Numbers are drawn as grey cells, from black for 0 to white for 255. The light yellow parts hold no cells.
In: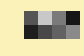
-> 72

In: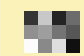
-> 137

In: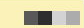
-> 46

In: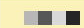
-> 87

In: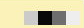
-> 9

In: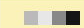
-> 231

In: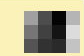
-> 50

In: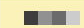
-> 145
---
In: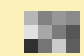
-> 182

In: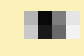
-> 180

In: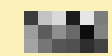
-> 60

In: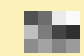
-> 81

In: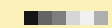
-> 21

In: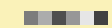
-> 124
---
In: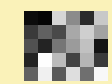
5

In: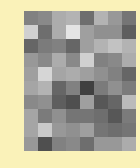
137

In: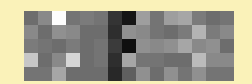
137

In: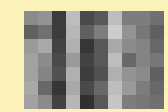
147

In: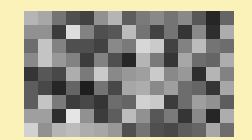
167

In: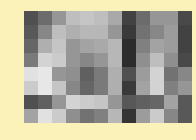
108
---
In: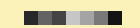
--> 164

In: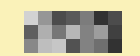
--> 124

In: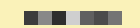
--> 96

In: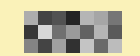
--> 181

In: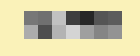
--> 39

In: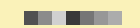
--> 118
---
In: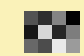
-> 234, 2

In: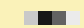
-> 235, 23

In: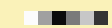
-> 252, 11

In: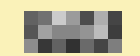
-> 203, 49

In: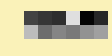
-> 223, 4

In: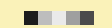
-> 234, 28

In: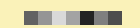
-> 217, 35

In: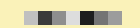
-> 221, 30
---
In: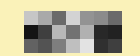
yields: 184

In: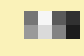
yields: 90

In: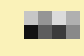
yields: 219

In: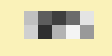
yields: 62

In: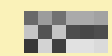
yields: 197

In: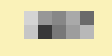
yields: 135

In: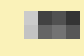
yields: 81

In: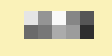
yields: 249

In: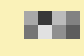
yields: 187
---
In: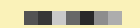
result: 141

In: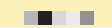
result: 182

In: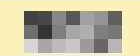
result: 188

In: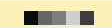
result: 102

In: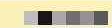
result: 147

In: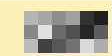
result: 187

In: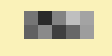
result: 157

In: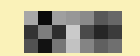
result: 167

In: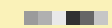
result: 176

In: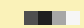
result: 79
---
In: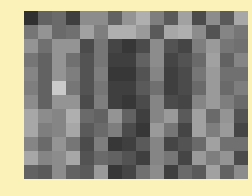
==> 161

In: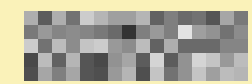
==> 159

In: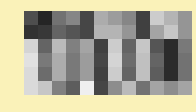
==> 164

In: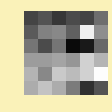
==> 123

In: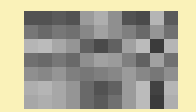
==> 187
